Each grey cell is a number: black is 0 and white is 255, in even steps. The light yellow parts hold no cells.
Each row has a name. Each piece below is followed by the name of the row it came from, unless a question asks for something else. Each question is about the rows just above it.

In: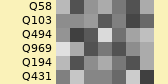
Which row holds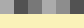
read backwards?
Q194
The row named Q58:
[185  82 148 171 120  82 171]
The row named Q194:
[185  82 141 171 120  82 171]
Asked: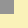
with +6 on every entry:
[154]
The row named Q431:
[128 198 134 134 105 204  64]
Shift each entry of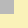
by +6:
[191]

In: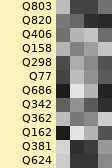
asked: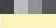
Q77
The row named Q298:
[ 75 172 137  83]

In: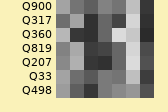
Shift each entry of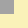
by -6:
[157]
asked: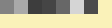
Q819
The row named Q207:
[137 176  55  49 103 219  81]
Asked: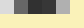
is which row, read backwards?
Q207
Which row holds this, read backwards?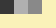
Q207

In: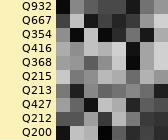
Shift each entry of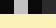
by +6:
[ 16 199  16  49]
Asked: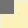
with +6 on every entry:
[120]
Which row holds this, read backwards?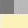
Q212
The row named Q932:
[ 10 135  93  73  73  24 114 150]

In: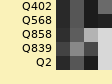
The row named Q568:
[41 86 28 34]
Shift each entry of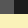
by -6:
[80 22]
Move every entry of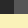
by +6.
[47 92]

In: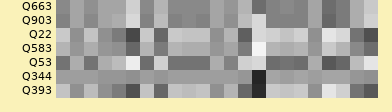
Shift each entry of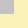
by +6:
[201]
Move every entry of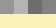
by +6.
[156 186 115 136]
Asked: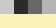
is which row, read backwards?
Q393
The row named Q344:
[158 158 158 150 150 144 158 150 158 158 158 158 158 150  37 165 158 165
 158 165 165 150 144]
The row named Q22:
[201 144 195 144 123  72 201 103 201 195 195 144 180  95 216 208 195 208
 144 229 216 115  80]

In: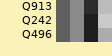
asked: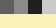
Q242
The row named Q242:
[ 95 138  30 202]
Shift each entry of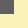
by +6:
[101]
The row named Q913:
[ 95 138  44 187]
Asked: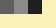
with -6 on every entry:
[ 89 132  24]

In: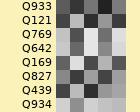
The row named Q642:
[200 104 229 136 215]
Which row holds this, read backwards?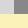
Q642
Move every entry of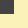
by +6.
[74]
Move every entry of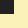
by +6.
[40]

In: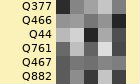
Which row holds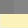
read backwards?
Q467
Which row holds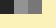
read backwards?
Q466
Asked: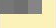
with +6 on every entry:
[125 118 139]
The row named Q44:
[185 210  37 169  79]
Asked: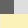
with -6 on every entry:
[ 93 216]

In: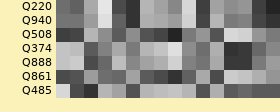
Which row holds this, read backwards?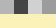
Q940
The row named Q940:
[116 116 156 223  97  51 175 169 156 209  69 181 122 129  69  51]
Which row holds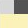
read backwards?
Q508
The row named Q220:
[110  97 169 230  75  51 181 162 135 215  63 162 141 149  63  36]
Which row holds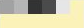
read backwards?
Q220
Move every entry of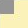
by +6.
[155]
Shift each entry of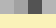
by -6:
[175 156  77 175]

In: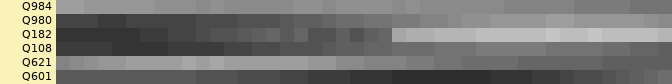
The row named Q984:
[158 158 150 150 150 150 150 144 144 144 138 144 138 138 138 138 138 144
 144 138 144 144 144 144 138 144 138 138 138 138 138 138 131 131 131 131
 131 123 123 123 123 115 115 115]
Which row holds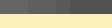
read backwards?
Q108
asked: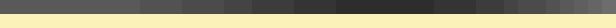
Q601
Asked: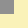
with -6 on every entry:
[138]

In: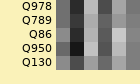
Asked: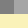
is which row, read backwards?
Q130
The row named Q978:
[112  43 186  76 165 118]

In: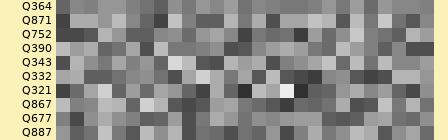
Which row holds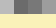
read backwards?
Q390
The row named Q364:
[101 135 128 150 150 128 114  95 143 120 150 135 157 114 135 128 120 120
 128 150 120 157 107 150 135 135 128]
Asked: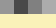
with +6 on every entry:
[156  79 134 178]
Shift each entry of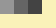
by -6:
[144  95  61]
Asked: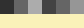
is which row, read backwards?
Q321

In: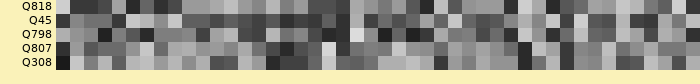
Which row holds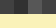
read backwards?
Q45
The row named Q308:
[ 26 198 126 182  95 182 190 154 182 141 175  79  87 182 154  42  65  65
 101 198 101  95 113 175 175 190 169  57 154 126 169 147 147  42 113 182
  57 141 134 182  79  87 190 162  79 175]
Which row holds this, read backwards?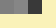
Q807
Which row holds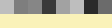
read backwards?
Q807

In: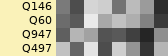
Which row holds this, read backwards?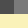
Q146
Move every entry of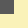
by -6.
[83]
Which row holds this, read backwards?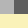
Q947
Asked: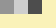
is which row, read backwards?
Q497
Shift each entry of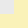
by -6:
[228]
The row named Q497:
[193 101 227  77 206 148  52 181]
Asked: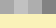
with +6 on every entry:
[174 199 180 136]

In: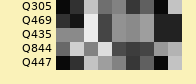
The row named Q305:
[  9  49 195 111 130  55  96   9 195]
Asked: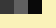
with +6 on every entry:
[ 61 102  15]
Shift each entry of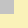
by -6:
[189]
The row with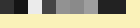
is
Q469
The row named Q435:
[138 138 235  69 146 138 158  34  34]
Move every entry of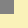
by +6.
[136]

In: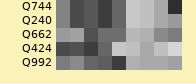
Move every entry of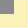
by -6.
[132]
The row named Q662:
[154 161  81 110 110 184 176 138 124]
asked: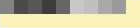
Q240
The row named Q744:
[131  75  87  61 102 199 192 169  46]
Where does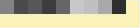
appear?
Q744
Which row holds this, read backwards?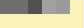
Q662

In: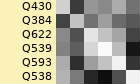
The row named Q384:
[ 67 194 114 158 107  88]
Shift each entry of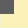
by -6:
[88]

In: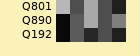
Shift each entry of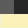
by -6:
[85 33]
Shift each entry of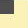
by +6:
[84]
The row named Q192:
[ 9 91 39 78 31]
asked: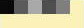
Q890
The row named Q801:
[183  78 169  78  31]

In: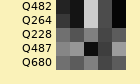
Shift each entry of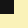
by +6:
[26]
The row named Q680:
[112  92 128  70  92]

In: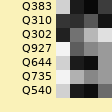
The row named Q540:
[209  27  14 107]
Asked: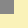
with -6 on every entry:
[129]

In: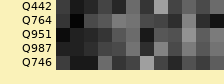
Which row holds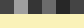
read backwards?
Q442
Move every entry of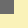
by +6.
[113]
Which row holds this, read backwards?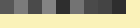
Q987
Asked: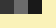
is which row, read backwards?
Q746
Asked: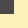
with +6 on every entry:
[80]

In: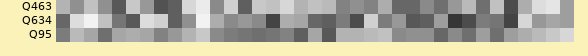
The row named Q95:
[124 186 166 111 166 173 166 130 152 179 200 138 124 117 111 117 130  95
 166  88 179 179 186 193 138 144 144 103 138 111 158 111 158 173 186 200
 215]

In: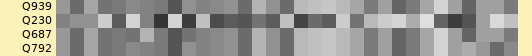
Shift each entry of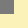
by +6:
[128]
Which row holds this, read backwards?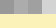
Q792
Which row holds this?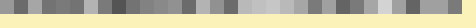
Q687
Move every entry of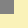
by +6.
[136]
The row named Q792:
[152 107 166 115 122 137 130 122  84 145 130 137 145 107 179 145 107 185
 192 198 185 166 122 160 100 122 166 211 160 172 152 107 137]

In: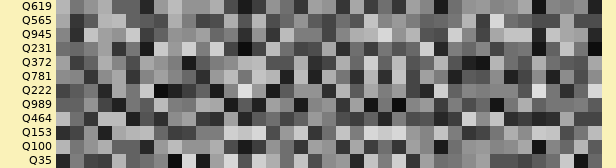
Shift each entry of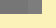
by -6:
[112 112 119]
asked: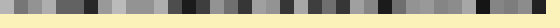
Q619
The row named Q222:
[ 69  91 118  39 167 118 201  13  33  62  98  27 133 223 153  27  91 147
 147  47 181  91 167 125 153  69  39 207  98 133 125 133 133  84 223 118
  47 104 215]

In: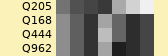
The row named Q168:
[141  95  51 164 101  45  69]
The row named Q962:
[141  95  51 164  31  45  69]
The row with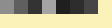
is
Q962
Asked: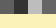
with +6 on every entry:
[101  57 195 107]
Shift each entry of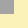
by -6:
[158]
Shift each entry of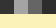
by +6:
[ 57 170 107  51]
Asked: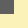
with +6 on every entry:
[101]

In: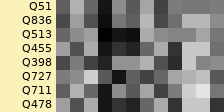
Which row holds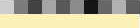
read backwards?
Q711
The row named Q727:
[124 140 206  88  21  95  66 103 165 177 191  88]
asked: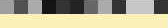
Q478
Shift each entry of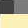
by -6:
[ 60 118]
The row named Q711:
[ 95 177 103  21 140  88 165  66 124 206 228 118]
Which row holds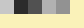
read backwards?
Q398
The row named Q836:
[ 73 158  81  14 118  95 183  73 111 183 183 140]

